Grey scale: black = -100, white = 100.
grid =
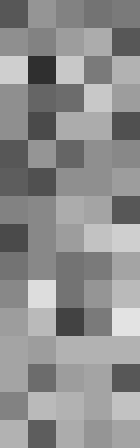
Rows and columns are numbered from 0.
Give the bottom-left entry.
40
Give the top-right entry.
-4
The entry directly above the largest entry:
46
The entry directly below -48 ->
40
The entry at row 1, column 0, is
12
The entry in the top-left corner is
-32
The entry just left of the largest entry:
-4
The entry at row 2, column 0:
62
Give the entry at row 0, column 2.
2
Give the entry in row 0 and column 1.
17
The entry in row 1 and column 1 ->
2
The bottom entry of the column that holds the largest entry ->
29

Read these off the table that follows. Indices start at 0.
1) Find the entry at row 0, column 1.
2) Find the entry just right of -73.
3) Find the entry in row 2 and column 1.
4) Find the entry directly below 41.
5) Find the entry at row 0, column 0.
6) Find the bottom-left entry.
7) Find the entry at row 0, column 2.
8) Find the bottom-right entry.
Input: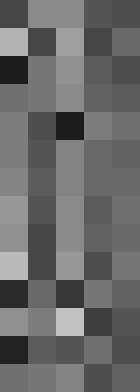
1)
8
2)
-28
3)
-7
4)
-78
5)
-45
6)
-12
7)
8
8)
-23

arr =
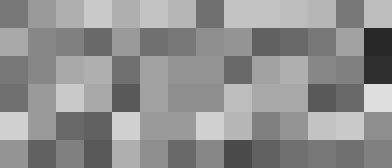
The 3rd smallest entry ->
-41
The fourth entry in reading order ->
58
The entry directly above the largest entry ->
-64
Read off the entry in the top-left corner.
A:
-6
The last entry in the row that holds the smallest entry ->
-69
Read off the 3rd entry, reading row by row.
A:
37
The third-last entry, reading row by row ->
-6
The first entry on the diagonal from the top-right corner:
48
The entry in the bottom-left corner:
16
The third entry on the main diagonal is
32
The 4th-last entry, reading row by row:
-12
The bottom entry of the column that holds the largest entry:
0
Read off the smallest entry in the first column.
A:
-12
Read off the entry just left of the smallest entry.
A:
27
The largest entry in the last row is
37
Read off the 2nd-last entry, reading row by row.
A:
-12
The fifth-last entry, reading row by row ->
-24
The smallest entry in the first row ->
-12
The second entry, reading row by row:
21

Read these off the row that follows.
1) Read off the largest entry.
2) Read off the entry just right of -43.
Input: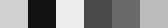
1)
85
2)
-17

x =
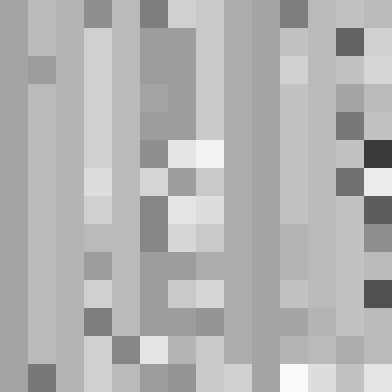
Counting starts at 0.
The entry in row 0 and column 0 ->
29
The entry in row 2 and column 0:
29
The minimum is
-54
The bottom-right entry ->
79
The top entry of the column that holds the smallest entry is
46
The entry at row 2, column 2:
41
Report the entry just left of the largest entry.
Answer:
29
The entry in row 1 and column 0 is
29
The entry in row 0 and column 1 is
46
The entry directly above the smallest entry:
52
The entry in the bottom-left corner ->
29
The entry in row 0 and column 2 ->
41
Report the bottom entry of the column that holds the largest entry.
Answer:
95
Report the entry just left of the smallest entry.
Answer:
52
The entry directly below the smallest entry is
85

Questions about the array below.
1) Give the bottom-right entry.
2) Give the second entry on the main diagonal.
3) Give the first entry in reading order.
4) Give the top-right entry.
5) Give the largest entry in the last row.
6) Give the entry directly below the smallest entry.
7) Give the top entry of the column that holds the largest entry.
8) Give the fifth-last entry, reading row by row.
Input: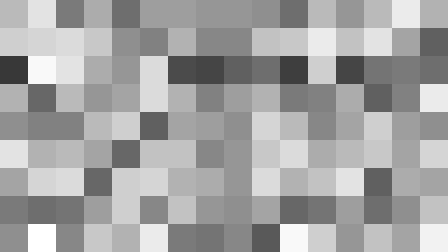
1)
90
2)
67
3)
46
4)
40
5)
100
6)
40
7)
78
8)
62
